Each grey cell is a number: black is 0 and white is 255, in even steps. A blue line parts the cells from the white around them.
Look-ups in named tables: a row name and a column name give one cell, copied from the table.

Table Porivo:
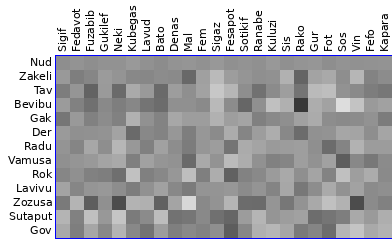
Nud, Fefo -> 146
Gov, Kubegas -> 136
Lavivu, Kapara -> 143
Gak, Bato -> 131
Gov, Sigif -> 169
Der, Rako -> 108
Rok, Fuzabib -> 129
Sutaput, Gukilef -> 152
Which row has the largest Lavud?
Zozusa

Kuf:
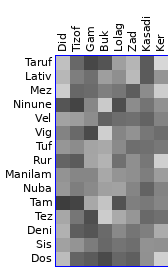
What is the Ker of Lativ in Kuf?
149
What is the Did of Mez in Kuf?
205
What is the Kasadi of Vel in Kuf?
99
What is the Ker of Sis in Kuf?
144
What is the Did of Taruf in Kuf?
192
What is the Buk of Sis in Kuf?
104
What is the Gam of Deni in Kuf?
85
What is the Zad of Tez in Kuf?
150
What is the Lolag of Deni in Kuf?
137
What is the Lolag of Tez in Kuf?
170
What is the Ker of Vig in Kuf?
109
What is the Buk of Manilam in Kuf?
168
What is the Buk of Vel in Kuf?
98
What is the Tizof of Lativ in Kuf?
126
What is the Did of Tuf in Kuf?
150
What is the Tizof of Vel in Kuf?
157
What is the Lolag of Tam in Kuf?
82
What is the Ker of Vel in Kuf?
131
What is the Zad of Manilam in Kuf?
143
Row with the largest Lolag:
Tez

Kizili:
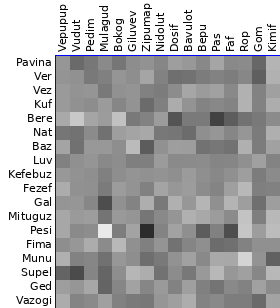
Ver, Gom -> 95
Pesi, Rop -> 198
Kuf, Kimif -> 173
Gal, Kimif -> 158
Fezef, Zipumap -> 129
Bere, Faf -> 93
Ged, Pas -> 116
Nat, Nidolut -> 120
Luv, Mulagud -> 137
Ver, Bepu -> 124
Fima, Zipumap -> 128
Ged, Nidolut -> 154
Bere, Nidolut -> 156
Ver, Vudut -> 145
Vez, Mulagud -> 121
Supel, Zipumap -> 173
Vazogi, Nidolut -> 150
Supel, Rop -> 160
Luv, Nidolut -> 155
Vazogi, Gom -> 106

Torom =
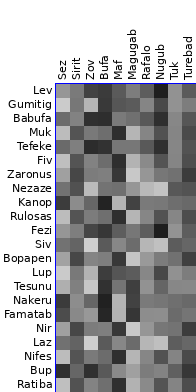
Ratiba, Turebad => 77
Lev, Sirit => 122
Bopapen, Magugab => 196
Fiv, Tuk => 133
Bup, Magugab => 160
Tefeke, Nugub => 48
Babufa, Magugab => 112
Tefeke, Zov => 44
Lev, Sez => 150
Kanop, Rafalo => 122
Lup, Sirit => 121
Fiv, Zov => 130
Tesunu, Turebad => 136
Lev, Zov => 66
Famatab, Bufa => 38
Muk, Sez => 188
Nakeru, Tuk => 111

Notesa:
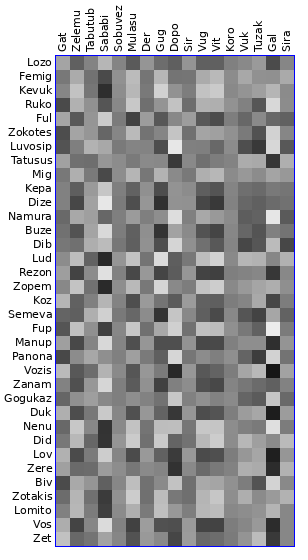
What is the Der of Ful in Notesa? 156
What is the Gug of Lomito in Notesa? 191
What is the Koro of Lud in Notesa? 137
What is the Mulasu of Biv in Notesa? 190
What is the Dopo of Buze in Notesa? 162
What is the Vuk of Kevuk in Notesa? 148

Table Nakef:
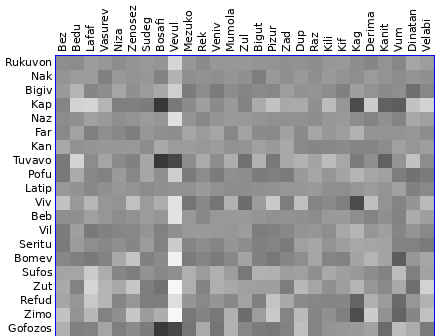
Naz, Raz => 141
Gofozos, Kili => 148
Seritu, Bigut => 129
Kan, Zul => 147
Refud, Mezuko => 149
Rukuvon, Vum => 135

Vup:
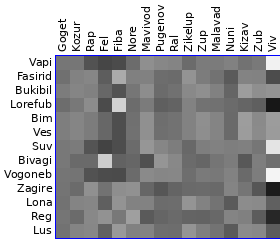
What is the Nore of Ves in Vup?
113
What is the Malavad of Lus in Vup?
115
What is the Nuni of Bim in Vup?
106
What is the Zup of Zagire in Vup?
107
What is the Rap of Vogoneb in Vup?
82
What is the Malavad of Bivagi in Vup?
117
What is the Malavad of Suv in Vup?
129
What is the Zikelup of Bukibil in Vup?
137
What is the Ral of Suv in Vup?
125
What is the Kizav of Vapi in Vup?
114
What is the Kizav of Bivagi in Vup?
88
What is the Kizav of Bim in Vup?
157
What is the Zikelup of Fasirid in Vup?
147
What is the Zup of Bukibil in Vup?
143

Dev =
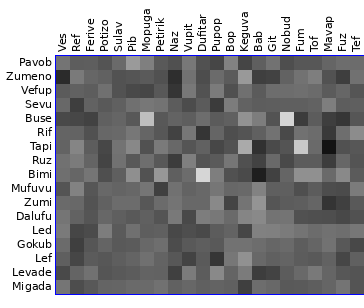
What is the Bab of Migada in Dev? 109
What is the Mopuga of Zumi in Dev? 87
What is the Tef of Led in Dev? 119
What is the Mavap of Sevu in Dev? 126
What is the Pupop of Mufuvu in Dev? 118
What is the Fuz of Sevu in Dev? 93
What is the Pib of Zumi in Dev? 108
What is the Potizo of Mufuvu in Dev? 104
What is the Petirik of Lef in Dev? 99
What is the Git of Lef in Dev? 96
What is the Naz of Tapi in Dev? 104
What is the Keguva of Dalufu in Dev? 133
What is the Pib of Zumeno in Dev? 85
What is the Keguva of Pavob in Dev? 69
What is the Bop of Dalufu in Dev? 106
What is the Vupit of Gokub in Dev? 89
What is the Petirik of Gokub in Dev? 110
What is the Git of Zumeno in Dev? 66
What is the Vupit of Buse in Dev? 94
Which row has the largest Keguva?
Tapi

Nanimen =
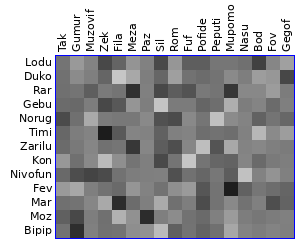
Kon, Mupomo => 99
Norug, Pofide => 117
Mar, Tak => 112
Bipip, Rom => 96
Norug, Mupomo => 139
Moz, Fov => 124
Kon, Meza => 116
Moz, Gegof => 128
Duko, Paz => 126
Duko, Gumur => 139
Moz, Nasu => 125
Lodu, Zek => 72
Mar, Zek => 169
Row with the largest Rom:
Duko

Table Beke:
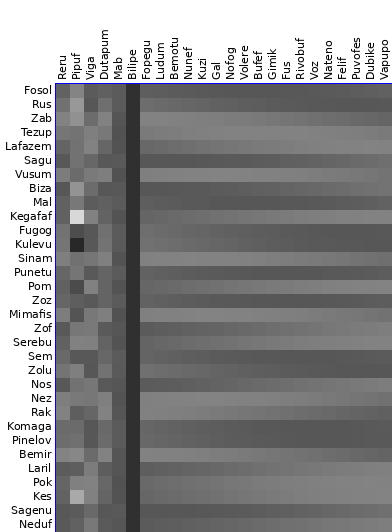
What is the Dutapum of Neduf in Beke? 90
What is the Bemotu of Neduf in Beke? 94
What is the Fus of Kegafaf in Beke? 123
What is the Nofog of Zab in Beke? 124
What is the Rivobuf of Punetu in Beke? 87
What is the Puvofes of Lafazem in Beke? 130
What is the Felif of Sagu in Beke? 103
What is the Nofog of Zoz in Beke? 89
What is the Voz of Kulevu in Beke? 89
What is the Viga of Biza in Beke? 108
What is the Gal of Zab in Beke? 126

